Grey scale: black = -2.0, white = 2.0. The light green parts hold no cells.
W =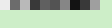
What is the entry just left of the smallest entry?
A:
0.1
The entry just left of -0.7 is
-0.5

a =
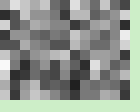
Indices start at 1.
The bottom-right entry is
-1.1
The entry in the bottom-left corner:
1.1
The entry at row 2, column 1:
-1.3
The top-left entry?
0.5
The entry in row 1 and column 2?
1.5
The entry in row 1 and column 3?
1.1
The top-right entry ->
-0.9
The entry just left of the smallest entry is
-0.7
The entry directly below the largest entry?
1.3
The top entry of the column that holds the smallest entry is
1.5
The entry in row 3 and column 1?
1.3
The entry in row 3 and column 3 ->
-0.1
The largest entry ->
1.9
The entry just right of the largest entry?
-0.1

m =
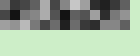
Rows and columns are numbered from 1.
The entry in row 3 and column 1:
0.5
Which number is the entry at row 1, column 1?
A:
-0.1
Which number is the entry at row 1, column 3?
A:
-0.9
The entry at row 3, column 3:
0.9
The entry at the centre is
-1.7
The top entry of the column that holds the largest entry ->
1.1
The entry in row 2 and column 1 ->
-0.9
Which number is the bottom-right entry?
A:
-0.5
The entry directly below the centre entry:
-1.5
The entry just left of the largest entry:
0.1
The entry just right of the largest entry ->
0.5
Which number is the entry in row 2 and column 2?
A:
-1.7

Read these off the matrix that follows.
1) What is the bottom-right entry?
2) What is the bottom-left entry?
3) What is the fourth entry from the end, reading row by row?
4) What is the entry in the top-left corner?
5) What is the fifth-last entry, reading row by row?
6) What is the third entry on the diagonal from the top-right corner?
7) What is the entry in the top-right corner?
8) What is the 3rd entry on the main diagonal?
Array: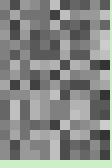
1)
-1.0
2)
0.2
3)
0.0
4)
0.2
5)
-0.8
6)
-0.8
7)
-0.6
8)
0.6

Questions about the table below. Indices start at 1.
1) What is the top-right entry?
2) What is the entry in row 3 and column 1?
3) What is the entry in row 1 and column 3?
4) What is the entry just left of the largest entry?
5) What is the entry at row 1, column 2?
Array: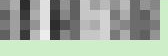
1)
0.1
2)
-0.1
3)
-1.3
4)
0.9
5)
0.7

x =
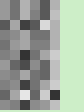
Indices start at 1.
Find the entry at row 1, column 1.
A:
0.4
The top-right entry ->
0.8
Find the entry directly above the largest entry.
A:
-1.0
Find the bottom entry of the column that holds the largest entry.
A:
-1.0
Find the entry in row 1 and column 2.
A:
-0.2
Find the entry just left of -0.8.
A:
-0.4
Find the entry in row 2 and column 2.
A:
-0.2
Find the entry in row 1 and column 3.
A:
0.8
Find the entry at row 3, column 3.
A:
-1.0
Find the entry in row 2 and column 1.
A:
0.4
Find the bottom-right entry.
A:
1.0
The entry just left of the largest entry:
0.6
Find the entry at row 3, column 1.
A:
-0.6
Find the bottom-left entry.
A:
0.2

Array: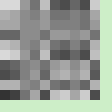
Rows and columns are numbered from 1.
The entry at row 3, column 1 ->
0.6
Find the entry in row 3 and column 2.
0.6
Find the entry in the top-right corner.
1.2
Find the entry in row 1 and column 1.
1.4
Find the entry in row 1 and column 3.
0.4
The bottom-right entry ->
-0.8
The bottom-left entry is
-1.2
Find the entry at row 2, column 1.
0.8
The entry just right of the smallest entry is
-1.0
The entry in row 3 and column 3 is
0.2
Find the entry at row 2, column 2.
0.6
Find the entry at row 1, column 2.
1.4

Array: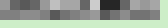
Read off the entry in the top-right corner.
0.6
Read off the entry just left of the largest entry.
-0.4
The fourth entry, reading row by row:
-0.4
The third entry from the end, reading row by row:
-0.2
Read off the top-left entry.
0.4
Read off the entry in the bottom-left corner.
0.0
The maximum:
1.2
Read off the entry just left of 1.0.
0.4
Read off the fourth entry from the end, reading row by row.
0.2
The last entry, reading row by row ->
0.0

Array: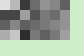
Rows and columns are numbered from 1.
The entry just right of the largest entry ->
0.9
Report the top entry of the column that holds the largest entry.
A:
1.5
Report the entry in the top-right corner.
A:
-0.5
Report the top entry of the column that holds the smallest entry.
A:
-1.1
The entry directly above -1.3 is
-0.5
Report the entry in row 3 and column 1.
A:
-0.5

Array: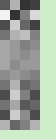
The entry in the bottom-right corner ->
0.8
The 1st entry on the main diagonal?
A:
-0.6
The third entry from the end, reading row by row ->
-0.4
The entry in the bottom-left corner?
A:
0.8
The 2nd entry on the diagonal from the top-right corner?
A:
0.0
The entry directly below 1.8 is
-0.8
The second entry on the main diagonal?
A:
-1.2
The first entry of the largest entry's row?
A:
1.8
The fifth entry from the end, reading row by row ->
-0.8
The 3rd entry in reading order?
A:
-1.2
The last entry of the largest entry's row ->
1.4
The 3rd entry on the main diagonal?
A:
-0.4
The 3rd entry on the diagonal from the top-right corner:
1.2
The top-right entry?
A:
-1.0

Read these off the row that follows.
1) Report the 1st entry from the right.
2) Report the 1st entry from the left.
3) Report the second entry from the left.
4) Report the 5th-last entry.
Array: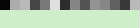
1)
0.9
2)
-1.9
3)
0.7
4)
0.3

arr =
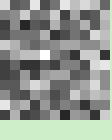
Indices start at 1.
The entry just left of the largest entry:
1.0
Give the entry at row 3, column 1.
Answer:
-1.0
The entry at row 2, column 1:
0.0
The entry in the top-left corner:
1.4
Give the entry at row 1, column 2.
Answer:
-0.6
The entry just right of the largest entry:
0.0
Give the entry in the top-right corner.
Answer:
-0.4
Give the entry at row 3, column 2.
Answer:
0.2
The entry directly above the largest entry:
0.0
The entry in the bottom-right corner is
1.2
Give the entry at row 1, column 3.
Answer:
-0.4
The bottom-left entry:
-1.0
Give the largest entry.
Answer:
2.0
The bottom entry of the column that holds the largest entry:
-0.2
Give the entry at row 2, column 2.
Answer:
0.2
